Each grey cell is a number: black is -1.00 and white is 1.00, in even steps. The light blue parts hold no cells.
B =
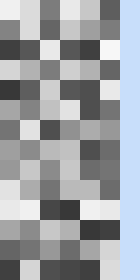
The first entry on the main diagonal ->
0.88
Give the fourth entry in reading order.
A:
0.83
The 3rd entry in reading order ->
-0.03
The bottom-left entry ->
-0.50
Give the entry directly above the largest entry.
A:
-0.03
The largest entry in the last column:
0.94
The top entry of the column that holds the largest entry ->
-0.26
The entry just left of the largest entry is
-0.50
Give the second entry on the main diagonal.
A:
0.72
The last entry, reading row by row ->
0.72
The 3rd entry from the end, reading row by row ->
-0.44
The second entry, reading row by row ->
0.72
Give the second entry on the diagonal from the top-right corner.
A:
0.25
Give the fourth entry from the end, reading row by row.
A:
-0.38

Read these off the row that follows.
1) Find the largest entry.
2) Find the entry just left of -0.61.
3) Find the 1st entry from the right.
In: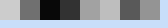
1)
0.60
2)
-0.94
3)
0.16

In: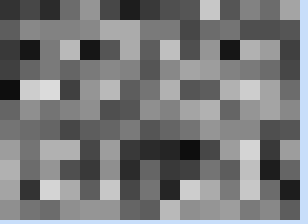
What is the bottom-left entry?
0.12
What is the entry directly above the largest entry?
-0.04
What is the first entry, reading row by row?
-0.60
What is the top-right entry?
0.29
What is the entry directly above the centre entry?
-0.09
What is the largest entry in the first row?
0.56
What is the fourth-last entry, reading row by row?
0.23
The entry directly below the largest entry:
-0.09
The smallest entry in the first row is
-0.77
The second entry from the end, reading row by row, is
0.07
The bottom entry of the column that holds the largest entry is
-0.15
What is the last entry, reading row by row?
-0.27
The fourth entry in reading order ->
-0.15
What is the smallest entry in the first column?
-0.89
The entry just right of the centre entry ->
0.02
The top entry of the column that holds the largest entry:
-0.66
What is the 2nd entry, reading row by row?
-0.44
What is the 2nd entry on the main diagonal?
0.07
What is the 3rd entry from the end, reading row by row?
-0.04
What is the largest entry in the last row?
0.45
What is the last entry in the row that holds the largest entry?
-0.15
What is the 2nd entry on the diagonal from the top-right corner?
-0.38
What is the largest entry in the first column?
0.39
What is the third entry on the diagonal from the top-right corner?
0.39
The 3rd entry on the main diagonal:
-0.04

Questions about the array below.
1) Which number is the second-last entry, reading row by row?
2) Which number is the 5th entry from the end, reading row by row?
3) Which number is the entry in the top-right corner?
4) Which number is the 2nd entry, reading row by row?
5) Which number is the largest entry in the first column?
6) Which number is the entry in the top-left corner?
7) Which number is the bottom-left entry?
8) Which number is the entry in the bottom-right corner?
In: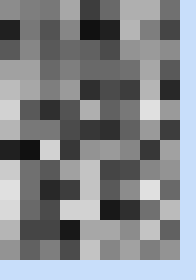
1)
-0.01
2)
0.53
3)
-0.12
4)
-0.01
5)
0.76
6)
0.10
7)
0.15
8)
0.15

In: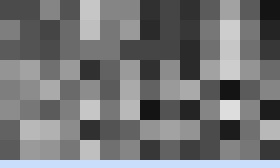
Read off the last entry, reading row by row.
-0.57
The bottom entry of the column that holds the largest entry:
0.04
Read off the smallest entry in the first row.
-0.84
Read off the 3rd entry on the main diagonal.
-0.41
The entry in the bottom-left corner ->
-0.29
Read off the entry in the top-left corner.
-0.41
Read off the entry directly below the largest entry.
-0.78
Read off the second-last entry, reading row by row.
-0.07
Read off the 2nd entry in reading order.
-0.41
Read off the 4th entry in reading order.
-0.35
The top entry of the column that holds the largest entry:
0.27
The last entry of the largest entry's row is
-0.78
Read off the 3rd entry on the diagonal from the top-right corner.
0.55
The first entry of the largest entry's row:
0.10
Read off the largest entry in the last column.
0.44
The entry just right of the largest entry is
0.04
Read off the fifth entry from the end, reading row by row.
-0.51

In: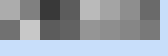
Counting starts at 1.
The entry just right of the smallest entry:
-0.28
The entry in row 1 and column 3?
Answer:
-0.55
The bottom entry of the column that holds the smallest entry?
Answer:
-0.28
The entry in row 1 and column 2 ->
0.00
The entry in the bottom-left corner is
-0.11

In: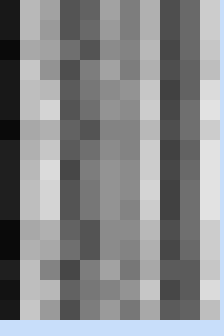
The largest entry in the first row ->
0.60
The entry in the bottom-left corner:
-0.81
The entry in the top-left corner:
-0.81
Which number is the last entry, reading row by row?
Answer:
0.49
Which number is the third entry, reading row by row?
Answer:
0.27
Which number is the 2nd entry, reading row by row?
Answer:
0.44
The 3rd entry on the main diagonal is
0.27
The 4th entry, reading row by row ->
-0.34
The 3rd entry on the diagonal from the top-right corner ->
-0.44
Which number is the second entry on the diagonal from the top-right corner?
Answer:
-0.18
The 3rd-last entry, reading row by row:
-0.29
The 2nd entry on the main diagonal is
0.44

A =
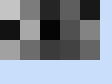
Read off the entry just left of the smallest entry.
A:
0.32
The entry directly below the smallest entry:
-0.54
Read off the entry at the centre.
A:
-0.96
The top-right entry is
-0.81

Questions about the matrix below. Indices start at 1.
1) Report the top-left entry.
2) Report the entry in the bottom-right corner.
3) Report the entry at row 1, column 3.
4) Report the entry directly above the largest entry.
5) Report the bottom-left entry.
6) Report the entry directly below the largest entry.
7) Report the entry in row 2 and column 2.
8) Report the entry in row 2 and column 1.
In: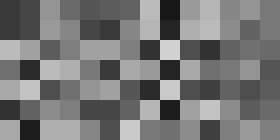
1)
-0.55
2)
-0.01
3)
0.16
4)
-0.72
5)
0.32
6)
-0.72
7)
-0.45
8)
-0.55

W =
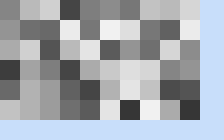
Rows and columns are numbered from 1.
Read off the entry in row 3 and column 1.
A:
0.34
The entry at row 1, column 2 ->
0.46
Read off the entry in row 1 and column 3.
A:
0.63
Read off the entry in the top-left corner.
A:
0.04
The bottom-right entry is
-0.58
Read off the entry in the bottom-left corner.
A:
0.52
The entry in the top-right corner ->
0.68
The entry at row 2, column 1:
0.16
